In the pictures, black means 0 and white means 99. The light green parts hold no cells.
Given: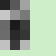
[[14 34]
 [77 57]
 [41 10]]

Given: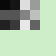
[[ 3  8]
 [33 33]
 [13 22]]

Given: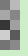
[[47 72]
 [65 52]
 [21 62]]

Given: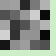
[[60 62]
 [31 40]
 [64 21]]

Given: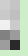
[[80 76]
 [78 74]
 [93 79]]

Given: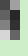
[[28 62]
 [38 15]
 [50 19]]

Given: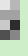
[[89 71]
 [63 63]
 [78 17]]

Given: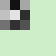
[[66  7]
 [75 88]
 [44 19]]
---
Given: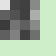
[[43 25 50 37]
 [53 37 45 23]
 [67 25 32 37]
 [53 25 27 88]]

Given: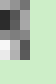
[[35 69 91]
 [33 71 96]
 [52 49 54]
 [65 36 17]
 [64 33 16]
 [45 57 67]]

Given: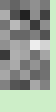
[[50 65 29 33 50]
 [44 39 60 47 65]
 [43 57 44 66 58]
 [64 44 64 68 22]
 [82 92 62 66 56]
 [32 49 40 40 62]
 [55 22 55 72 45]
 [25 55 13 30 67]
 [47 56 48 39 47]]

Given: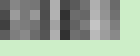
[[53 61 72 40 43 19 68 33 42 53 49 36]
 [49 62 76 48 38 24 63 32 45 48 51 25]
 [44 57 70 40 42 19 69 30 59 47 60 29]
 [41 56 68 44 35 28 68 31 46 47 52 37]]

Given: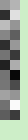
[[23 36]
 [97 44]
 [58 63]
 [29 46]
 [ 3 45]
 [67 13]
 [22 45]
 [59 18]
 [37 52]
 [58 73]
 [87 18]
 [70 59]]

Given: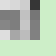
[[50 73 65 86]
 [49 77 49 52]
 [46 75 49 48]
 [21 80 84 86]]

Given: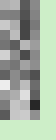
[[56 79 77 35]
 [15 71 76 48]
 [37 86 67 61]
 [42 73 54 92]
 [31 42 54 38]
 [55 63 46 51]
 [53 29 55 81]
 [61 71 36 45]
 [54 27 73 49]
 [47 27 67 78]
 [51 32 49 50]
 [53 35 71 68]]

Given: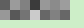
[[40 50 40 79 45 34 59]
 [61 54 59 23 50 60 37]]

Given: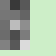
[[85 34 50]
 [48 30 42]
 [55 73 43]
 [39 45 46]
 [34 22 47]]
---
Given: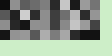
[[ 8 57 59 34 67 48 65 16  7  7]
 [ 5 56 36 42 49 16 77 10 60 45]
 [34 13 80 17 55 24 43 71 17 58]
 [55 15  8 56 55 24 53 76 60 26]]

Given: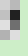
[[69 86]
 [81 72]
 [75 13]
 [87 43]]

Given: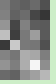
[[41 38 56 62 71]
 [48 40 37 41 31]
 [50 38 42 27 21]
 [58 27 50 36 35]
 [74 24 47 61 35]
 [22 78 47 46 31]
 [51 46 67 65 49]
 [57 49 67 95 55]]

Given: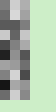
[[42 80 53]
 [49 80 68]
 [42 84 63]
 [35 35 49]
 [78 39 77]
 [29 50 66]
 [13 56 33]
 [63 60 43]
 [50 82 29]
 [ 8 65 58]]

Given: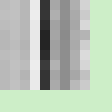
[[72 75 72 91 20 66 55 72 79]
 [73 75 71 91 20 65 55 68 82]
 [74 75 71 92 21 68 56 66 79]
 [73 74 71 90 18 63 55 65 84]
 [71 74 71 90 14 64 54 67 70]
 [71 73 70 90 14 62 55 66 80]
 [73 74 71 90 17 63 55 68 85]
 [72 75 73 92 23 69 55 68 83]
 [72 74 70 91 20 64 55 65 75]]

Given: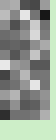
[[18 44 44 47 68]
 [64 67 31 28 60]
 [73 52 89 45  9]
 [54 31 47 79 44]
 [42 45 56 84 48]
 [37 39 36 55 66]
 [50 33 48 76 45]
 [90 60 56 34 34]
 [26 48 71 45 46]
 [39 44 58 89 45]
 [60 70 41 48 57]
 [37 56 34 37 54]]

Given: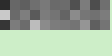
[[21 48 42 73 54 48 47 45 58 37 45]
 [17 40 37 43 47 41 42 31 48 30 43]
 [78 41 49 35 48 45 39 54 46 44 48]]

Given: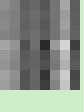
[[61 54 33 39 24 51 76 30]
 [55 50 37 40 33 45 65 36]
 [52 49 39 42 36 45 60 37]
 [53 49 38 41 34 45 62 37]
 [51 48 40 43 36 45 58 38]
 [64 57 31 43 16 60 82 24]
 [59 53 35 39 28 48 72 33]
 [57 51 36 39 31 46 68 35]
 [63 56 32 40 20 55 79 27]]

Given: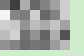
[[56 51 42 46 44 60 72]
 [46 24 67 40 51 62 80]
 [95 52 48 80 40 51 80]
 [80 78 58 73 66 76 63]
 [73 81 44 57 39 67 32]]
